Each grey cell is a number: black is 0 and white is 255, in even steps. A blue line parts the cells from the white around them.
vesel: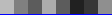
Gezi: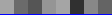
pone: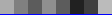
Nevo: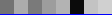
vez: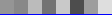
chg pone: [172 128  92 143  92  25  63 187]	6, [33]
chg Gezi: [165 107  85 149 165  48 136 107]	8, [100]
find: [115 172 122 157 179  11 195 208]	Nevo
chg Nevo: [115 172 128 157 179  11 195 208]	3, [122]
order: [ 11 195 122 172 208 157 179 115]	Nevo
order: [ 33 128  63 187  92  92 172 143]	pone

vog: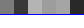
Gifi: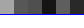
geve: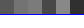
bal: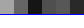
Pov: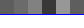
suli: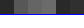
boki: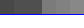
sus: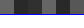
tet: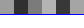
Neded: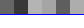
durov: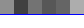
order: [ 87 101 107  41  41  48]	suli
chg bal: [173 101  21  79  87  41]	1, [165]
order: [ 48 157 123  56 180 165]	tet
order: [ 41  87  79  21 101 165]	bal
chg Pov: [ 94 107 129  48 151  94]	4, [56]

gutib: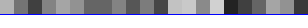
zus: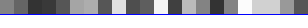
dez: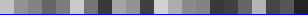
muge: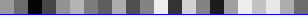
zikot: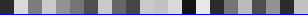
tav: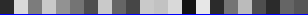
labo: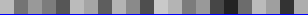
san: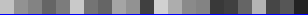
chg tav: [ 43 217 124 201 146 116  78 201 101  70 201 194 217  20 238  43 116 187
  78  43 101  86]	15, [231]
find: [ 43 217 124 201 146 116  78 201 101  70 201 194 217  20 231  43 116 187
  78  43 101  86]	tav
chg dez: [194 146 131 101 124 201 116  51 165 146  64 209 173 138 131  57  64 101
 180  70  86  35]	8, [57]
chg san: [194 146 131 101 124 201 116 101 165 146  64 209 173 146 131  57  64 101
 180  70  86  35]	14, [138]
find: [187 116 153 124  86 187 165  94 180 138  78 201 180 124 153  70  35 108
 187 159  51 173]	labo
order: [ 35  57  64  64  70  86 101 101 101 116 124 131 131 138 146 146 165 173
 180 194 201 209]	san

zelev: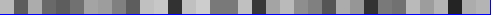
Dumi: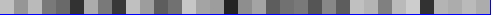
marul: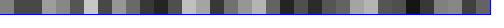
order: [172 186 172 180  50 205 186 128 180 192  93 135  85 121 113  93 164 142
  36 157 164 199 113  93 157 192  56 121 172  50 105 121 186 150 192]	Dumi
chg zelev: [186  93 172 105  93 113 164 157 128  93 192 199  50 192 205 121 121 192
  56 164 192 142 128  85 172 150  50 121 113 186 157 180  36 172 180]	21, [186]

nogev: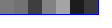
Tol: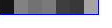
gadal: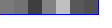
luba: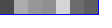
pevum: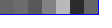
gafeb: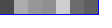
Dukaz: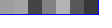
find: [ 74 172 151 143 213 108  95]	luba
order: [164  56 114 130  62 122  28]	nogev

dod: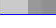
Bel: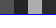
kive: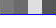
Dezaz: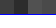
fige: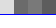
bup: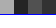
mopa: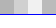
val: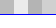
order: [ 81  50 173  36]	bup
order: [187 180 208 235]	val
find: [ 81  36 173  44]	Bel
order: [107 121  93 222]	fige
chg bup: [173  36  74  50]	3, [81]
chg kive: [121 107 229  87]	3, [222]
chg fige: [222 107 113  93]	3, [121]

